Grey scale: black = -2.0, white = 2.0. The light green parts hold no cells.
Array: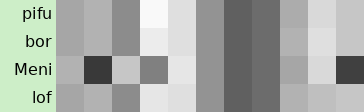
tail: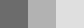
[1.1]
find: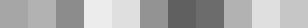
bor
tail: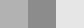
[ 1.5  0.3 -0.5 -0.3  0.8  1.0  1.1]
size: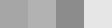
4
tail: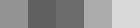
[1.1]
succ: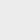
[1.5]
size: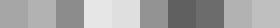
10

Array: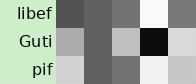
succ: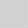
[-0.5]
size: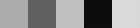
5
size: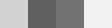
4
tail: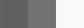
[-0.1]
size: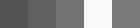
5

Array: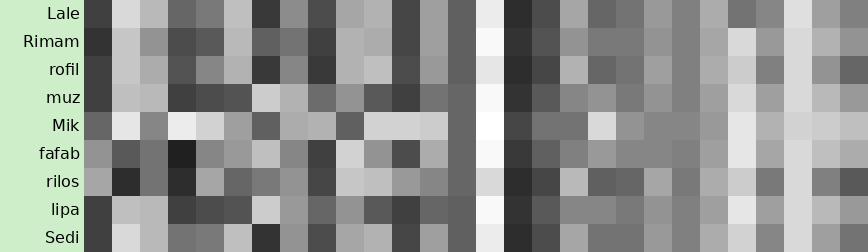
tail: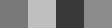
[-0.8  0.6  0.8 -0.9  0.5 -0.5  1.7 -1.3 -0.8  0.6 -0.4 -0.2  0.4  0.0
  0.7 -0.2  0.1  1.5  0.5  0.0]
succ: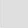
[0.5]
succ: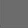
[0.3]
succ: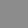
[-0.8]

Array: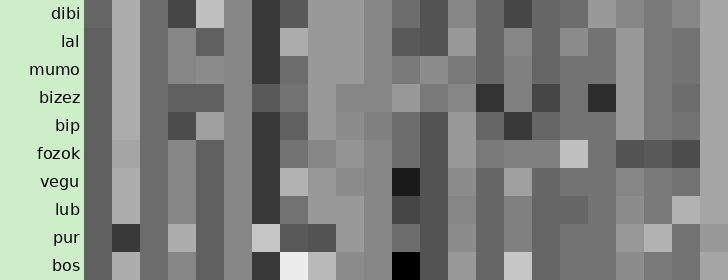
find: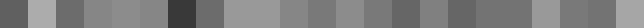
mumo
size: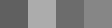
4
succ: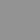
[0.1]
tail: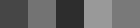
[-0.3  0.6]

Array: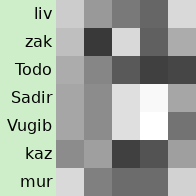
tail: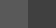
[-0.9]
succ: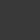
[1.4]
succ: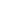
[-0.2]
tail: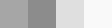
[0.6]

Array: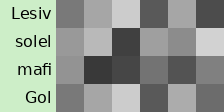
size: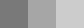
3
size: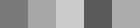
5

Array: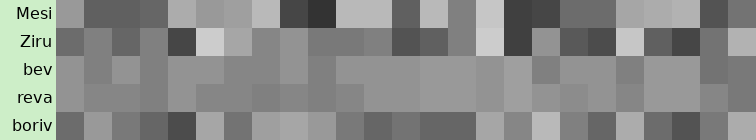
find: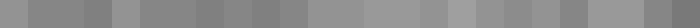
reva
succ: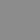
[0.3]
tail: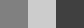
[ 0.3 -0.6 -0.8  1.1 -0.5 -0.9 -0.2  0.8]
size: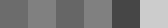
6

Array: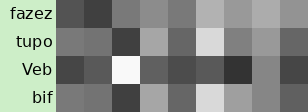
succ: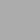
[0.3]
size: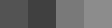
4
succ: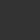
[0.1]

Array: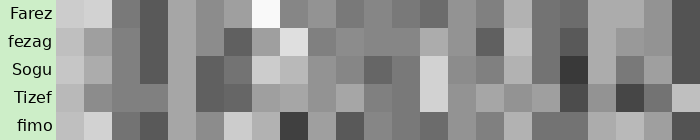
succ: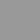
[0.3]
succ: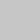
[0.7]
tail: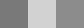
[ 0.0  0.8 -0.2 -1.1  0.7 -0.1  0.5 -0.7]

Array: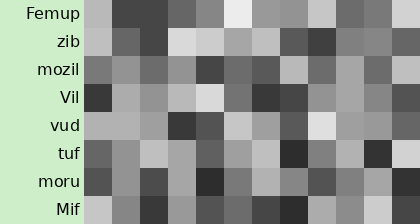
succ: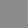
[1.2]
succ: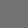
[-1.1]
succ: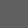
[0.5]
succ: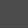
[0.6]
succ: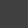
[0.0]
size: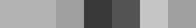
7

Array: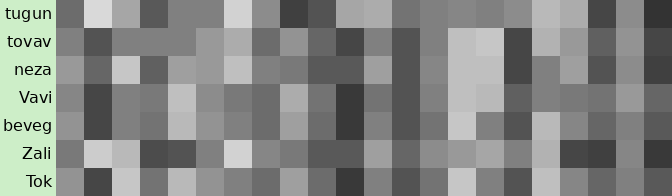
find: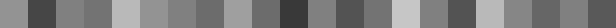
beveg
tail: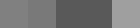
[-0.7  0.1  1.0  1.0 -0.9  0.0  0.5 -0.7  0.2 -1.0]
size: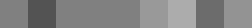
9
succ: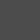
[-0.7]
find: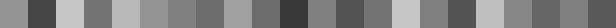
Tok
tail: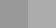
[-0.3  0.3 -0.4 -0.9  0.0 -0.7  0.0  1.0  1.1 -0.9  0.8  0.4 -0.5  0.3
 -0.9]
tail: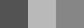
[-0.4  0.0 -0.6]

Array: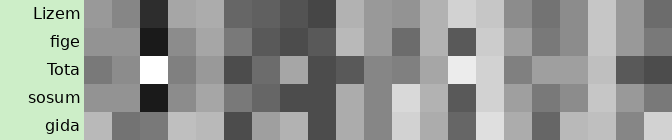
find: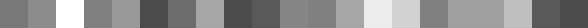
Tota
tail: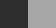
[ 0.7 -0.4 -0.5 -0.7 -0.9  0.8  0.4  0.3  0.8  1.3  1.1  0.2 -0.2  0.2
  1.1  0.4 -0.3]
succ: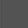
[-0.9]
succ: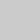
[0.5]
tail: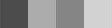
[ 0.7 -0.4  1.5  0.7 -0.4  0.9  1.0  0.1  1.3]
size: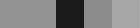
5

